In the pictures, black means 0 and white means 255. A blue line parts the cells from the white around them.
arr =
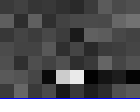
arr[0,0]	58
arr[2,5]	26
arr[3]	[75, 67, 67, 88, 47, 69, 41, 59, 62, 69]
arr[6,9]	90
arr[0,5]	41
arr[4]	[79, 47, 78, 66, 80, 46, 57, 101, 69, 82]
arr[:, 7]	[91, 73, 92, 59, 101, 20, 44]
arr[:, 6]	[59, 74, 96, 41, 57, 2, 30]
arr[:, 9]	[80, 114, 66, 69, 82, 4, 90]
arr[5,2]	70
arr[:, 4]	[48, 66, 60, 47, 80, 204, 24]
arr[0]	[58, 65, 53, 56, 48, 41, 59, 91, 74, 80]
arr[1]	[94, 45, 96, 47, 66, 73, 74, 73, 103, 114]

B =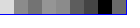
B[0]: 220
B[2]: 115
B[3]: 149

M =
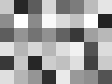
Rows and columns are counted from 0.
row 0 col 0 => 202
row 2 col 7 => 184
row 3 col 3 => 183
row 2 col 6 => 160
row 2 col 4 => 98
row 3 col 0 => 227
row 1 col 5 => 193
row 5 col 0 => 223
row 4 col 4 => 192
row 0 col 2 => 92
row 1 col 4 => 218
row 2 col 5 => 56
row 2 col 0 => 93
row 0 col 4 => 105

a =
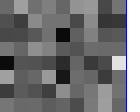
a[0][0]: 105
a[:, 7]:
[72, 53, 85, 106, 74, 60, 156, 158]
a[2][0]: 72
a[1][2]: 138
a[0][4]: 102
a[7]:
[118, 105, 106, 93, 100, 76, 122, 158, 103]
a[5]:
[160, 94, 103, 153, 23, 109, 102, 60, 110]
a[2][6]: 129
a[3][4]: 90
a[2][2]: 88
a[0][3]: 127
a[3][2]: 143
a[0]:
[105, 159, 112, 127, 102, 147, 152, 72, 116]
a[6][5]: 103
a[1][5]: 73

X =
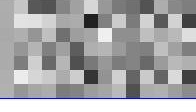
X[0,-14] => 173
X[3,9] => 132
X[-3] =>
[171, 125, 207, 105, 182, 80, 121, 152, 124, 132, 105, 155, 185, 176]
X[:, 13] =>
[126, 64, 222, 126, 176, 64, 139]
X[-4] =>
[171, 150, 180, 128, 160, 93, 175, 181, 154, 132, 128, 191, 161, 126]
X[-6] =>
[172, 226, 224, 210, 168, 172, 33, 128, 203, 123, 210, 89, 210, 64]
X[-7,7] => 152
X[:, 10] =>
[83, 210, 191, 128, 105, 202, 172]
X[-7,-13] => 197
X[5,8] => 208
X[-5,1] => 175
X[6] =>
[177, 150, 166, 172, 124, 131, 156, 165, 186, 81, 172, 176, 158, 139]
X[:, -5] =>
[112, 123, 143, 132, 132, 101, 81]
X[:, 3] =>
[83, 210, 191, 128, 105, 202, 172]
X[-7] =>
[173, 197, 88, 83, 132, 161, 214, 152, 122, 112, 83, 173, 136, 126]
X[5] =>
[175, 236, 214, 202, 172, 205, 53, 147, 208, 101, 202, 101, 218, 64]
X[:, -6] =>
[122, 203, 143, 154, 124, 208, 186]

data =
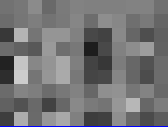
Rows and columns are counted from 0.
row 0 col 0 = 114
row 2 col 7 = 66
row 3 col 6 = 29
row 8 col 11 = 92
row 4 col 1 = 197
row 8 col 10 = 75
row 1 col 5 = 134
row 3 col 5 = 120
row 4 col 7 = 55
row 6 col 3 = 108
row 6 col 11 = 104
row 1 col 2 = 126
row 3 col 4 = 110
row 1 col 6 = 109
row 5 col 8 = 134
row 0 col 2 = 139
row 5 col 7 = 72
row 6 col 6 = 103
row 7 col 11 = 124
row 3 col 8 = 129
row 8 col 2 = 106
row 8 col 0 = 62
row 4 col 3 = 148
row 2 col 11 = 96
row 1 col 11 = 101
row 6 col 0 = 107
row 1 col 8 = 135
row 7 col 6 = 122
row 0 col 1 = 119
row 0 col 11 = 112
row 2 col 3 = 149

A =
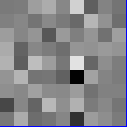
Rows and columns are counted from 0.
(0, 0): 122
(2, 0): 157
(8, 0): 120
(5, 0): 148
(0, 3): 172
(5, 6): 162
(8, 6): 156
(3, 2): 135
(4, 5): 226
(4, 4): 119
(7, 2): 100
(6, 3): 139
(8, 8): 123
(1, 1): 135
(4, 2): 190
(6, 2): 161
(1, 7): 146
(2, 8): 159
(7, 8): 117
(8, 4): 134
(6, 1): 136
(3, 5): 149
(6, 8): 129

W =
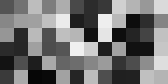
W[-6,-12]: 84
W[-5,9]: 13
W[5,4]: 162
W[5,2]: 6
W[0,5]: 73
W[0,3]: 125
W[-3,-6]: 207
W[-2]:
[19, 79, 29, 169, 101, 109, 134, 155, 52, 77, 141, 222]
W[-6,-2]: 152
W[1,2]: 160
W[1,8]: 185
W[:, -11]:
[114, 158, 39, 38, 79, 170]
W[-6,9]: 180
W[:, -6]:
[44, 43, 17, 207, 134, 188]
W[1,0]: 135
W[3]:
[43, 38, 160, 77, 85, 240, 207, 29, 162, 17, 17, 198]
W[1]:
[135, 158, 160, 192, 235, 29, 43, 238, 185, 13, 45, 132]
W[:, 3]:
[125, 192, 79, 77, 169, 9]

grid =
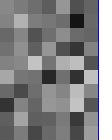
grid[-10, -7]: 136
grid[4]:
[130, 136, 195, 116, 175, 190, 83]
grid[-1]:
[89, 124, 71, 105, 126, 71, 157]
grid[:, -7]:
[136, 131, 104, 113, 130, 167, 105, 51, 95, 89]
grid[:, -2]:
[80, 20, 107, 53, 190, 49, 188, 195, 57, 71]
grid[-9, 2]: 125
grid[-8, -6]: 134
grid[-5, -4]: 40
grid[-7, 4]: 80
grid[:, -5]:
[110, 125, 82, 95, 195, 114, 110, 101, 95, 71]
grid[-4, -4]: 149
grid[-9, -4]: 119
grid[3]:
[113, 144, 95, 150, 80, 53, 130]
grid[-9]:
[131, 178, 125, 119, 109, 20, 104]

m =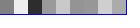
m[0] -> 129
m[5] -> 148
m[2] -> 45
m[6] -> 151
